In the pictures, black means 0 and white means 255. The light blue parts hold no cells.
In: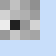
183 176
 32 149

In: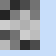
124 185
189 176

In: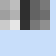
178  47
230  49

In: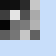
228  80
112 123

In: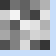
243 102
 89 237

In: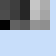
60 38
98 87

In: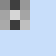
214 165
 59 191

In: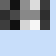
 72 136
 16 213

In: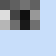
 66  15
110  25
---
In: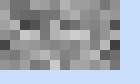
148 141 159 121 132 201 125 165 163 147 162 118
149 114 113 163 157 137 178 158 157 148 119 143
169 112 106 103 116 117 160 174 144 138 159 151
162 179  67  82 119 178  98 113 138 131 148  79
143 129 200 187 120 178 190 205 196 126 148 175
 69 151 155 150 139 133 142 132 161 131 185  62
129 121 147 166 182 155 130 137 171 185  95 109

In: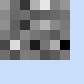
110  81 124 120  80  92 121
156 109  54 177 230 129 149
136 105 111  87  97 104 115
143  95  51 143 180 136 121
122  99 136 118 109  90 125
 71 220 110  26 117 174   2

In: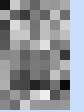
136 109 206 152 148 147 151
 18 202 141  99 155 151 170
176  96  59 125  96 193 108
 60 219 179 115 190 138 208
 83 198 199 117 190 166 190
 88 170 133 179 222 115 131
135 139  94 120 104 150  54
165 140 104 122 118 148 187
168 101  69 120 101 194 130
175  72  69  34  59 114  10
119 154 117 205 237  81 126

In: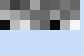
 15 187 221 140  99   8 179 245
116  61  86 162  92  96 118 103
179 162 138 108 106 151 103 129

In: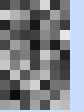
157 167  74 163  79 196 187
 56 104  63 115 215  50 123
208 179 151  56  75 164 110
 34 112  87  23 152 106  60
132  81  59  64 138 110 229
 69 158 131  22 110  29 129
182 108 126  66 201 134  35
198 131 189  63 147  81  55
 51 194  85 146 185  85  61
 95  60 171 208  40 116 112
 66  13  71 142 149  91 175

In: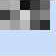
179 159 185  82  42
167 177  18  60  99
 59 123 209 108 133

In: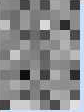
 69 203 205 179 126  76 177 223
137 131  70 135  78 165 155  59
121 109 149 125 128 139 153 140
189 112 152 119 216 132  42 140
142 130  78 107  78 163 169  74
133 132 160 121 144 137 178 140
119 197 135 128  97 169 157 185
150 135 122 140 104 138 135 113
121 124  15 152  64 174 144  44
146 169 153 123 149 143 141 144
142 138  81 129  76 171 164  89

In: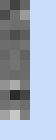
162 199 126
105  66 100
 75 111 154
115 110 112
 99  78  93
109 107 115
102 114  98
110 116 107
110 106 108
146 171 119
104  43  68
114 119 109

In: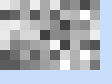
 92  91 127 134 158 172 255 174 199 118
235 215 167 237 170 230 119 143  75 141
 84 100 171  87 169  99 192 183 255 171
229 236 210 188 175 143  66 150 137 214
233 178 215 215  63 137 134 180 178 237
214 130 144 165 172 246  67 188 108  82
 83 109 169  96 163  97 212 178 252 180
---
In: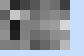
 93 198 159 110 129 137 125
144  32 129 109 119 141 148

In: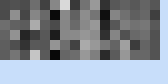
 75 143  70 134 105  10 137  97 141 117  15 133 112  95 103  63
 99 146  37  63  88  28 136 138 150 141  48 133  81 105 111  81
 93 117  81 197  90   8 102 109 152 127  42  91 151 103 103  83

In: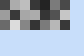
157  57 167 172  53  82 198

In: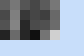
 73 127  56  70  63 104
 35 106  38  16 116 208

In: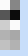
 86  12
178 168

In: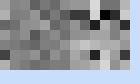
176 126 128 149  92 121  91  57  59 211   4  43 203
153 128 142  87 124 138 112 144 146 164 164 128 164
 67 136 132 145 103 143 125 167 145  34 197 158  57

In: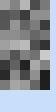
 85  94  60 143 144
141 141 129 103 118
128  84 128 113 202
 41 138  71 144  29

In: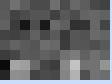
 91  67  76  85  85  65  88  76 100 102  97
 67  65  72  96  72  90  57  86  82 106 100
 60  70  90  88  97  90 113 123  97 111 100
 37 143 140  67  75  72 132 177  80 115 109
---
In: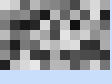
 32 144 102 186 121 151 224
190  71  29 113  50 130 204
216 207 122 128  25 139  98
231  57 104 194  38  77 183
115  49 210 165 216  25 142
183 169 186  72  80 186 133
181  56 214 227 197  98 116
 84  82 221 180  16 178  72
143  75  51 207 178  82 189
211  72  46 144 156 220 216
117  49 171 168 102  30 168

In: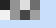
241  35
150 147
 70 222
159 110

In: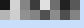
181  23
206 211
145 133
132  60
 81 224
140 110
 79  34
131  88

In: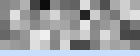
164 103 112 136 133
154 126 187 223 144
148 150 172 151 177
222 225 137 119  64
198 239 156 176  12
133 138 171 212 136
216 194 165 155 105
 72 176 136 148  98
 74 208 230  34 221
124 139 134 205 136
181 219 151 143  80
162 172 169 119 171
169  72  81 207 207
133  70 122 224 169

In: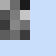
 93  58  82 172
108 135 124 107
 59 112 197  26

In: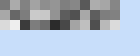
218 168 121
238 103 171
 59 125 130
125 202 163
109 200 142
 43 147 149
 72  93 127
164  81 135
191 168  89
 79  94 173
185 126 166
219 129 134
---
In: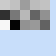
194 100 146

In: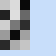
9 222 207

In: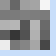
245 125  86  54 236

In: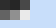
72 144

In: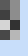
141  64

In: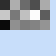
171 252 125
